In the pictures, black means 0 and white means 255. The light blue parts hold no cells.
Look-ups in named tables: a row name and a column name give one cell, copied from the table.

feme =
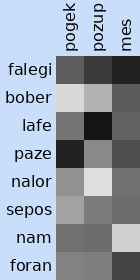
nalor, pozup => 223
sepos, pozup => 124
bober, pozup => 178
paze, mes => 78
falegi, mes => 34
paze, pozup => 137
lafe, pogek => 116
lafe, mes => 98
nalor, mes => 112
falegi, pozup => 59
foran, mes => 68
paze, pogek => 34

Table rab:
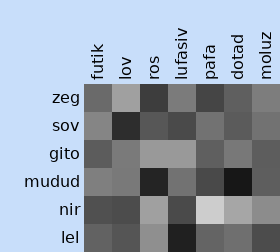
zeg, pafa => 69
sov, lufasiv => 74
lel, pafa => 100
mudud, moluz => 94
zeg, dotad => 95
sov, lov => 45
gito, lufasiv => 153
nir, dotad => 166
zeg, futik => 106
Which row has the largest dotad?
nir

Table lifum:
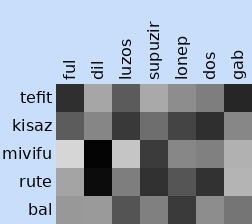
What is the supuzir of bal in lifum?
128
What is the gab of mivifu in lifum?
177
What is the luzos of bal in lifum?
84
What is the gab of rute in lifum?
180
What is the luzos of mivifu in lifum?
197
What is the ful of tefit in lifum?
47
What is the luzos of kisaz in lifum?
57
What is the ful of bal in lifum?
152
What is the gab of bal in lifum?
117

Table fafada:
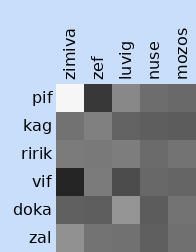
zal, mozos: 112
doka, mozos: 115
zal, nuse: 95
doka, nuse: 92
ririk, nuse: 107
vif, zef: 123

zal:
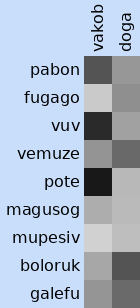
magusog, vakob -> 173
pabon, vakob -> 84
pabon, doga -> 151
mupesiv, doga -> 190
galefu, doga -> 106
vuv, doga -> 161
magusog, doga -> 186
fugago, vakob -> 202
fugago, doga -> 143
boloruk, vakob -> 167
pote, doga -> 184
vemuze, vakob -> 148
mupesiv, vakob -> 209
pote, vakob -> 24
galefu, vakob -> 149
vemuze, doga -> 105
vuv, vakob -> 42
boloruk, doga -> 84
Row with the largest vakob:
mupesiv

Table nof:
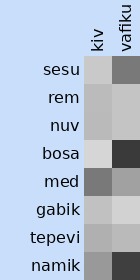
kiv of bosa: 214
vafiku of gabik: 210
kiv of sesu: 201
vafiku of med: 161
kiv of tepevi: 176
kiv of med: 121
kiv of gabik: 193
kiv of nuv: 186
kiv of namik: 153
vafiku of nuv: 196
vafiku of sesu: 121
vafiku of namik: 63
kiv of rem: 187
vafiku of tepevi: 186
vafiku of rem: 196
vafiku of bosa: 58

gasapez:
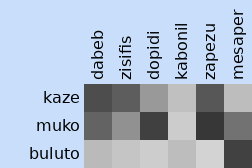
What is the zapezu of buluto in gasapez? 211
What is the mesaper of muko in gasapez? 114
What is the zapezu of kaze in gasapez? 87
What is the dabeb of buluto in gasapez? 186
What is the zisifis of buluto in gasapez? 197
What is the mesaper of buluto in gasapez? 65
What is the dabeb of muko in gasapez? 99
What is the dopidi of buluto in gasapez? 205
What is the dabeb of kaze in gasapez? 77
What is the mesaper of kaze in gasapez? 189
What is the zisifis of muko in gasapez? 145

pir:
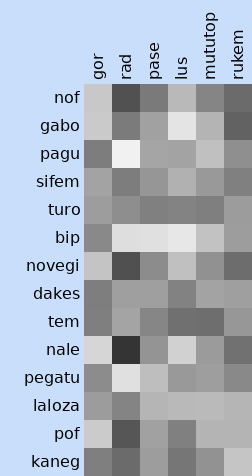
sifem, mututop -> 153
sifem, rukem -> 128
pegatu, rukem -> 137
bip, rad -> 222
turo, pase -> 128
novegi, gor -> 196
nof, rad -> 81
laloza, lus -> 185
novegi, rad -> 80
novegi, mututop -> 145
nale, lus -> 209
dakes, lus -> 130
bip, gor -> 137
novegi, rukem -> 109
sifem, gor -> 163
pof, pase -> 161
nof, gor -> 200
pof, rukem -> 180
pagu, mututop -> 192
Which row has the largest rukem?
kaneg

